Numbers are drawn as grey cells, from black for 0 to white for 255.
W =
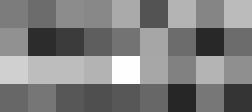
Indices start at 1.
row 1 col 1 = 124
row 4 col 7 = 38
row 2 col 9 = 108
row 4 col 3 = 87
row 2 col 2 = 44
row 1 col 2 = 108
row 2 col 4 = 94
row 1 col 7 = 180
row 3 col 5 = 254
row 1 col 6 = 83

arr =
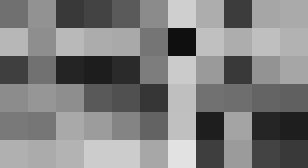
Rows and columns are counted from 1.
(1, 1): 112
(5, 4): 156
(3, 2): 113
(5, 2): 118
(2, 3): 185
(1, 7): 207
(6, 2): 171
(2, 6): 117
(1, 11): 170
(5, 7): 192
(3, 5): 42
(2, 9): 173
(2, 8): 192
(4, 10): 100
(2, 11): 178
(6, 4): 204
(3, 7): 203
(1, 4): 67
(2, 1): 183
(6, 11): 57

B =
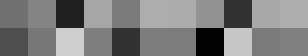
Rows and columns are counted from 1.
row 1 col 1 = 112
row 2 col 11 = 128
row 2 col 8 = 2
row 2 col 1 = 79
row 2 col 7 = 124
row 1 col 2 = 132
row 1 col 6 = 173

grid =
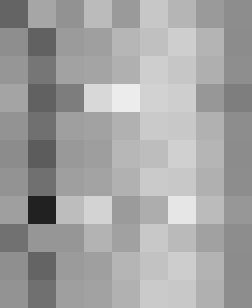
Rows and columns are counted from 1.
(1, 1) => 100
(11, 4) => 162
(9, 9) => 141
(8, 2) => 33
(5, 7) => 200
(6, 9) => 140
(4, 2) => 97
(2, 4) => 159
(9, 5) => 161
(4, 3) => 125
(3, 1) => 150
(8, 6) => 173
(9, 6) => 200
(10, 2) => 100
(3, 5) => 176
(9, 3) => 150
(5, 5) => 177
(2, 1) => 142
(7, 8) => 176
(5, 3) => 159
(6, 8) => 181
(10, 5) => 181
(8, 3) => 189
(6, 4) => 158
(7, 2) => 112
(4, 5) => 236
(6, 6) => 189
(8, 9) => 151
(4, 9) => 126
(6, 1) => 140

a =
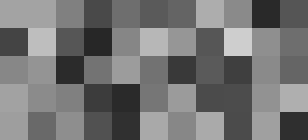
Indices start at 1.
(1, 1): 163
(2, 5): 134
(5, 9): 75
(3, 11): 101
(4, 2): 139
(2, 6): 183
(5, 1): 158
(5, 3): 142
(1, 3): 128
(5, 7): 135
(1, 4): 73
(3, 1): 135
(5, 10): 160
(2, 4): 39
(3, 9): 63
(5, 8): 170
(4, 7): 155
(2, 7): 150

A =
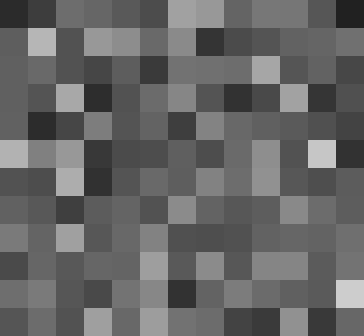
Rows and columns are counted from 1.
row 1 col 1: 43
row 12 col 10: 58
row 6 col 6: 77
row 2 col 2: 182
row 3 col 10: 166
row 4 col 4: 45
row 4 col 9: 50
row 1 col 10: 119
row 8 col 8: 99
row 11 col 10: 107
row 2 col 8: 52
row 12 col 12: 57
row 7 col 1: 82
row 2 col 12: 101
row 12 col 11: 145
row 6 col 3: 152
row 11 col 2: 122
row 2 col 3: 82
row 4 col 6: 107
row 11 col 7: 50
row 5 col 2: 44
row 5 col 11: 90
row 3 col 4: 70
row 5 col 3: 70
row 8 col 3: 63
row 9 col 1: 122
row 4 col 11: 162
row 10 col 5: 100
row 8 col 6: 82
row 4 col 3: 168
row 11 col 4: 73
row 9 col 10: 98
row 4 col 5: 82
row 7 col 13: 92

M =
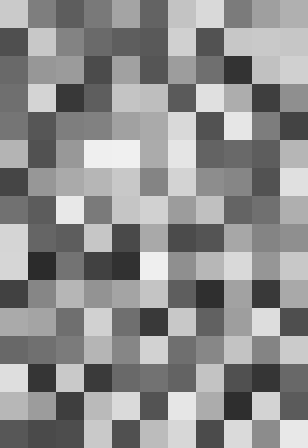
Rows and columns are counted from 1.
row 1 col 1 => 202
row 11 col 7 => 94
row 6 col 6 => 171
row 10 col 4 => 65
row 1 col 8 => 217
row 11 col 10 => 57
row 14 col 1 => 222
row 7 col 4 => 182
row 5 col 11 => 67
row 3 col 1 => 105
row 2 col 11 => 198
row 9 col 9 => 167
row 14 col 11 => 104
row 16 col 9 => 218
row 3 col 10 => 193
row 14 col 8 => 195
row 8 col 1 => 113
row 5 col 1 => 117
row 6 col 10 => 93
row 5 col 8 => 82
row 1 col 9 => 123
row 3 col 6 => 85
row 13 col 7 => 111
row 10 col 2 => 43
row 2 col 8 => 82
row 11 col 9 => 162
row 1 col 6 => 99
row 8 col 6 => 209
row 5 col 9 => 230
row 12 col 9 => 158
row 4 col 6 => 190
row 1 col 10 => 159
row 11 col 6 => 196
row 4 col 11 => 143
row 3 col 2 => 151
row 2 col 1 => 79
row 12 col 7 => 200
